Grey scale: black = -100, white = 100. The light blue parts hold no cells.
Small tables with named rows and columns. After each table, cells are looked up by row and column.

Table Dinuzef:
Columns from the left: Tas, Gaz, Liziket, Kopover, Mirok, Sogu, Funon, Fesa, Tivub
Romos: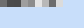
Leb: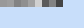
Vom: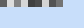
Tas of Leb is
20
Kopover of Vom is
68
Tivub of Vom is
-10
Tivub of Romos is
72
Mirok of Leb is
27
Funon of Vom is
66
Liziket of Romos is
-42
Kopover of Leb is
12
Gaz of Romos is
-41
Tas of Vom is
-25
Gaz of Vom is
73
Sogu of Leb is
63
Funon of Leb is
-29
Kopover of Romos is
24
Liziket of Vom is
3
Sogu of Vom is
-41
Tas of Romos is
-14
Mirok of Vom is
-50
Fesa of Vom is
-35
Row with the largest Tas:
Leb

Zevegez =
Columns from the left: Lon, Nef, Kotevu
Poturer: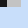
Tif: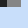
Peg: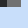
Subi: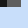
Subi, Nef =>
-26
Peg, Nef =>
-11
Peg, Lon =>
-68
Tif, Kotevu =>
4
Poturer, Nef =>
53
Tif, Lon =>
-74
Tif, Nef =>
4
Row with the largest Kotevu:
Poturer

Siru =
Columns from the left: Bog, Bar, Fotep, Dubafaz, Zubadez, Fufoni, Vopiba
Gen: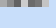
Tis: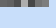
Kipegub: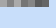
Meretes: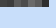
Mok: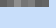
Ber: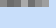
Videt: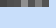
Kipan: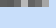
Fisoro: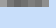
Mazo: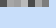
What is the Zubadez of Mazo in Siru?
-42
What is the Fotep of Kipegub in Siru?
33
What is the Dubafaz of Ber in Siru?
33
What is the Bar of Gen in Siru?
8
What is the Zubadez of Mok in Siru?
-1
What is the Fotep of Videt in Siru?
-36
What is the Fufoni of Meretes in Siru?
-29
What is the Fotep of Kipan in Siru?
-15
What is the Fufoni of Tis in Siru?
-10
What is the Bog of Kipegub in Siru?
30
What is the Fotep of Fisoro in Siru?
-19
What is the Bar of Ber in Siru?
-15
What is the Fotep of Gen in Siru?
-23
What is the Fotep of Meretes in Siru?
-29

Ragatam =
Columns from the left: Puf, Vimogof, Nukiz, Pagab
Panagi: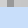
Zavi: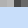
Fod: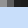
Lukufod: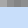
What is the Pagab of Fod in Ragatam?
-77
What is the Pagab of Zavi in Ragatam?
-18
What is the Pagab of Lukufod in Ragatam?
11
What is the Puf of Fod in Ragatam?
15
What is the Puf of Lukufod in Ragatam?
32
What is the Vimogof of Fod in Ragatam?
-26
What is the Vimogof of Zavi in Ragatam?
44
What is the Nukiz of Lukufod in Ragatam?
4
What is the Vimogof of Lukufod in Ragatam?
13
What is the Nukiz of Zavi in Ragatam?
-42
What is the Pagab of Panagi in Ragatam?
55
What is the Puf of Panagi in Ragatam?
63
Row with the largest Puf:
Panagi

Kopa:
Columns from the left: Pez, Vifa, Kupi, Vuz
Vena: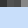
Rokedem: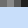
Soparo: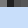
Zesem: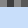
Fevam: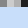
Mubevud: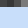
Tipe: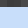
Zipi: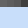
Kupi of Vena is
-40
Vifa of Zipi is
-27
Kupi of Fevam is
38
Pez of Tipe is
-46
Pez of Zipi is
-22
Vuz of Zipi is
-51
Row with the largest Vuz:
Vena

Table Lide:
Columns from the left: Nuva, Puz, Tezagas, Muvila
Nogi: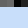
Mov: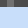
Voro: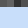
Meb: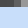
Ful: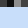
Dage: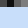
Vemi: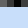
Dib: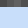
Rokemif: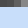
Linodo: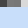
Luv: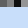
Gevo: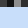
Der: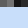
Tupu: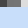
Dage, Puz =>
-88
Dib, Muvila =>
-38
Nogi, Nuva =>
-22
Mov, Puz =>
-11
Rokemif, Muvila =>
6
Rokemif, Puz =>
-39
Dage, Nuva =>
-42

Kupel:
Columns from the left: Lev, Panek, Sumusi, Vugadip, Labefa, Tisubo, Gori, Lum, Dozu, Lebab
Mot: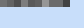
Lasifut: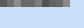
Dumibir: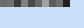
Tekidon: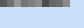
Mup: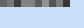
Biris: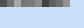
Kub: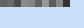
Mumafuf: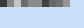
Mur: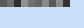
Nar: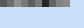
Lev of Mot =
-11
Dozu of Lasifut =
-18
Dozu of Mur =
9
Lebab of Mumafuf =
17
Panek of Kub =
-18
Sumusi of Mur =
-63
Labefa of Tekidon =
-1
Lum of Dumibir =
-27
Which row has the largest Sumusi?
Mumafuf

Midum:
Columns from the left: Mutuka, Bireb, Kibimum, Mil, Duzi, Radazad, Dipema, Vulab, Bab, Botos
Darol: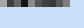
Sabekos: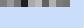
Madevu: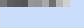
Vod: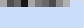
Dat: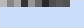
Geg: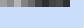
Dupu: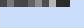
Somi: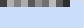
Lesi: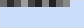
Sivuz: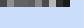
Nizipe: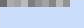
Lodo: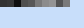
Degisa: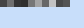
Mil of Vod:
-83
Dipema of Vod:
-18
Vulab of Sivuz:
43
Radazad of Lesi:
-72
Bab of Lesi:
-16
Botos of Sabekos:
-8
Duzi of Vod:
30
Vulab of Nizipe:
6
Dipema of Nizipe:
27
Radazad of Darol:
-34
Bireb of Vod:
-38
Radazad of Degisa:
29
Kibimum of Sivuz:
-23

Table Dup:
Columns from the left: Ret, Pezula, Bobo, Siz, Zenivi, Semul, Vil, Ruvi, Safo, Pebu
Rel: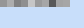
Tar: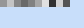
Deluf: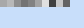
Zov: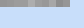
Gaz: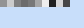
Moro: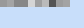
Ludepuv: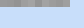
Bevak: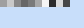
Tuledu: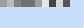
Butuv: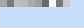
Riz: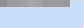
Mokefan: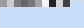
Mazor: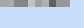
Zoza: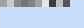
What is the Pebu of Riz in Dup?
19
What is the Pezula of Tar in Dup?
54
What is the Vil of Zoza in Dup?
80
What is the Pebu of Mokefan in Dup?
-49
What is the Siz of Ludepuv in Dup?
24
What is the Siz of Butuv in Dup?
46
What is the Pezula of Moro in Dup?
29
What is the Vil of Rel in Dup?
30
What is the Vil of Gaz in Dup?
87
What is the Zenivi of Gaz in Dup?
-6
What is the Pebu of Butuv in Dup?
59
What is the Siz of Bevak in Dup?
-19
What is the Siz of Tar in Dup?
-18
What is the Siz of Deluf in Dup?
-10
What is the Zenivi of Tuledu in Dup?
-11
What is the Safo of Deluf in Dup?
56

